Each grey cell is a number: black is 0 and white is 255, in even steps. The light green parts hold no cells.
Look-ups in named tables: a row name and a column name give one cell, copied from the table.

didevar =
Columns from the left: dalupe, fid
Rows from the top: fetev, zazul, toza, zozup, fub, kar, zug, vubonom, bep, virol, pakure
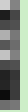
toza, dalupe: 73
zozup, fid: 120
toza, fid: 80
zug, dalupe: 74
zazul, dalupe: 29
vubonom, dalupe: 34

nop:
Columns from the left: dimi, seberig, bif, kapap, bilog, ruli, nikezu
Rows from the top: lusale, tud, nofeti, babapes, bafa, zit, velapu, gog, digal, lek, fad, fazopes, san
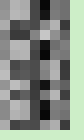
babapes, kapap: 132
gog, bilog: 130
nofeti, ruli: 178
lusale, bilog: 7
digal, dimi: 148
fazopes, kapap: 70
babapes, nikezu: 98
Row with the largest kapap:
babapes

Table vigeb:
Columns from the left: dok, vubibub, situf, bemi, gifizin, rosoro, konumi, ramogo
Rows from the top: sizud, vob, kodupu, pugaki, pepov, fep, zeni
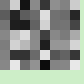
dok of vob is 92
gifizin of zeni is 12
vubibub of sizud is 207
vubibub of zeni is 231
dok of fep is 130
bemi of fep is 106
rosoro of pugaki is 136
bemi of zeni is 146
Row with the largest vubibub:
zeni

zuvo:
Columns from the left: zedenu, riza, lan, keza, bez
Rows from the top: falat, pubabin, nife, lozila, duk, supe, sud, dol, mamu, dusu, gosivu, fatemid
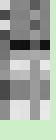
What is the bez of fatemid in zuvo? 233
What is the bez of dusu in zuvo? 130
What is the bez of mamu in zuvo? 131
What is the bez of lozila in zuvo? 131
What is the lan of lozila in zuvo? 129
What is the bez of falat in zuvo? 132
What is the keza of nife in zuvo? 91
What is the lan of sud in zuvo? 223
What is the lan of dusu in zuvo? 129
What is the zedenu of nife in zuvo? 218

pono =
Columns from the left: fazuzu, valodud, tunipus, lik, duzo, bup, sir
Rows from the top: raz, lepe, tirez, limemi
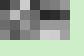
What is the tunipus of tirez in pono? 151
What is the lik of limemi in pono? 141
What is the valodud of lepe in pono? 186
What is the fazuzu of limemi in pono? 134
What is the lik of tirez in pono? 113
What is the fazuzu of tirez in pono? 107
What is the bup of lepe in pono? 45

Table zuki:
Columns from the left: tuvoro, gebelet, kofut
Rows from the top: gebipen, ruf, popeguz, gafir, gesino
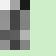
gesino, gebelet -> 65
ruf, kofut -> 131
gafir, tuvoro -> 89
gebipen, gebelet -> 165
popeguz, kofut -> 129
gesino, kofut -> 132
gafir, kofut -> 179
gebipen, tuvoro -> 241
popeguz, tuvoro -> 147
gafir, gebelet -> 93
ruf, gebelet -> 68
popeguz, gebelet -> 69
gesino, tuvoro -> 144
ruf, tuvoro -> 145
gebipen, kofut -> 26

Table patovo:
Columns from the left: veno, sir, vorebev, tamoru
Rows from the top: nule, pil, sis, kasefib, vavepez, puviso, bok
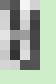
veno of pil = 210
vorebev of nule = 245
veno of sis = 212
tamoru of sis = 63
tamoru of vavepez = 68
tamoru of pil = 78
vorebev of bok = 82
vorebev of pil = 221
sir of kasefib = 147
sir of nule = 82

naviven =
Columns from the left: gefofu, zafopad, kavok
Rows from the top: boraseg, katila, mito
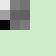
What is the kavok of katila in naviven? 96
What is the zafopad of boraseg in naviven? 126
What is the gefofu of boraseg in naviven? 232
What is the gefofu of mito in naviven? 7
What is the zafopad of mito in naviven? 111
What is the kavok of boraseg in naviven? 115
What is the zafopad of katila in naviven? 100
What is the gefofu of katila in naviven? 161
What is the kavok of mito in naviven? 122
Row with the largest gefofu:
boraseg

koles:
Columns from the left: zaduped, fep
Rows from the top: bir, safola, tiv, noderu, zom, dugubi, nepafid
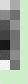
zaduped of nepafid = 242
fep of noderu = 113
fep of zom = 115
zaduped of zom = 23
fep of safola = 112
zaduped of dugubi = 76
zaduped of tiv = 83
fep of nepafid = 115
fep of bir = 170
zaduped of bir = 219
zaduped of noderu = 66
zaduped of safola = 138
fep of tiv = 145
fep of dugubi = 138

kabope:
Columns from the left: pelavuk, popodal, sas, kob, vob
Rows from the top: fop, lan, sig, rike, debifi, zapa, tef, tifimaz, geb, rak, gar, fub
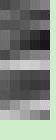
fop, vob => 129
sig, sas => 91
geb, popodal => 75
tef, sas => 206
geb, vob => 59
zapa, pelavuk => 74

